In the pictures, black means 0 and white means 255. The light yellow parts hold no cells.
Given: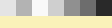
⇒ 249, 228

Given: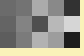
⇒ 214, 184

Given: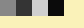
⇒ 207, 135

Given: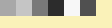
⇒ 247, 197

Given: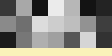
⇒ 235, 220

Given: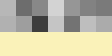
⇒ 211, 197
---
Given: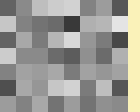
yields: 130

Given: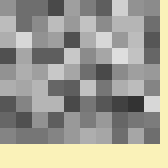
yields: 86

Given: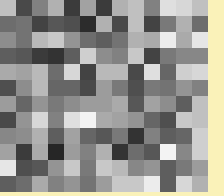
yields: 162

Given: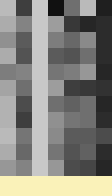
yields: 186

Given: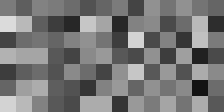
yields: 61

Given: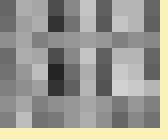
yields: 128

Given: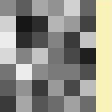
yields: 115
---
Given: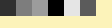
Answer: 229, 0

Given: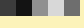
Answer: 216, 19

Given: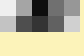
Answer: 238, 15

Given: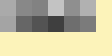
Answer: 195, 63

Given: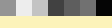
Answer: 237, 4

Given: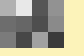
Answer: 232, 58
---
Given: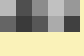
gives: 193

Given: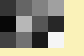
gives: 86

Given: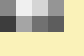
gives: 213

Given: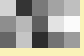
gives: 227

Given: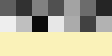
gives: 108

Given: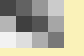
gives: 84

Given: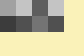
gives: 94
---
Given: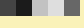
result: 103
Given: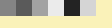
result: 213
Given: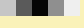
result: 239
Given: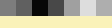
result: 174
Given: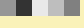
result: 128
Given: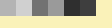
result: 62
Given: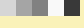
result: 57
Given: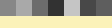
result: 94
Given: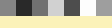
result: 158
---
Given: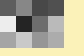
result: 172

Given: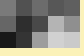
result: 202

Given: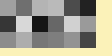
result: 69

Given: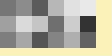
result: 98

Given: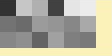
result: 121

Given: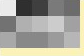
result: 182

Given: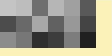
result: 32
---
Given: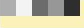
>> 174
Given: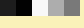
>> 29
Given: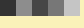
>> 51
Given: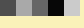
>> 78
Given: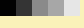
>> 2
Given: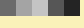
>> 107
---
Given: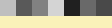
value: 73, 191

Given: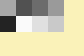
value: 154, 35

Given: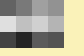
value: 146, 67

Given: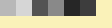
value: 61, 184

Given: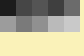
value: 107, 156

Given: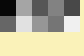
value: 72, 102

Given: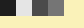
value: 117, 30
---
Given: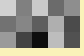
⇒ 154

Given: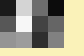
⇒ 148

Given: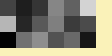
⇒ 3

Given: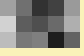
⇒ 188

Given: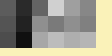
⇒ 77

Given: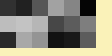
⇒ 41

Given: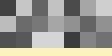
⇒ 82

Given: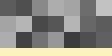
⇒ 172

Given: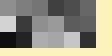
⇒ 15

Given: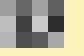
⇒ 182
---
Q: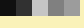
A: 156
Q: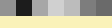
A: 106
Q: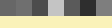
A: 126
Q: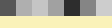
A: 205
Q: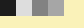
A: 166
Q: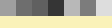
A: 221
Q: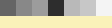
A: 244
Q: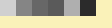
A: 43
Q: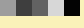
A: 3
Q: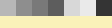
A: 52
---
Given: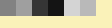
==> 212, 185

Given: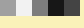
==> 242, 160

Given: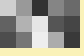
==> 238, 230

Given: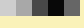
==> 206, 168

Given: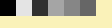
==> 228, 165

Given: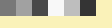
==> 248, 190

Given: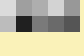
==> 219, 211

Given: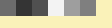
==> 243, 158

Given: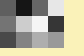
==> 245, 231

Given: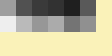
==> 238, 186
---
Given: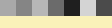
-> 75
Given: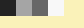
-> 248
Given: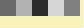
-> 128
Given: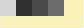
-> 109
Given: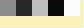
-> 251
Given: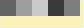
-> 127
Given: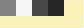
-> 39
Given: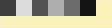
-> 20
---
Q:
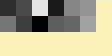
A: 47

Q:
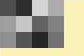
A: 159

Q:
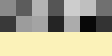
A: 138

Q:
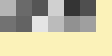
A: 181

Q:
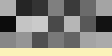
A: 12

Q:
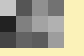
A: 34
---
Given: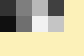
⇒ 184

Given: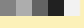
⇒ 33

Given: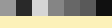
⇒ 89

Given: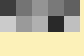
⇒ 121

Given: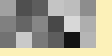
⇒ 189

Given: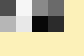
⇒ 137

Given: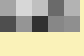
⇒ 106

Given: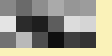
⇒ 150
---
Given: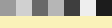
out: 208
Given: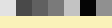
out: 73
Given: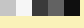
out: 246
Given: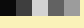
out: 62
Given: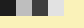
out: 190
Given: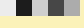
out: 28
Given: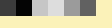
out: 4
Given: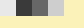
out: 58
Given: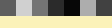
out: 208
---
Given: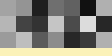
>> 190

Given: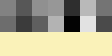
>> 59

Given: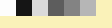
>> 21

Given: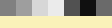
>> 158

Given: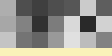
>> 116

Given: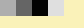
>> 101

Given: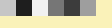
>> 30

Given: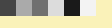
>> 170

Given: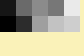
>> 44

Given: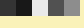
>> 24
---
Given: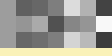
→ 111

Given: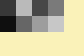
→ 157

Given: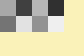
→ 146

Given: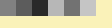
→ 41

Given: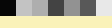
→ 174

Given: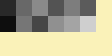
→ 70

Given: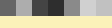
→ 68

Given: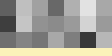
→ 118

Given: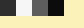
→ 93
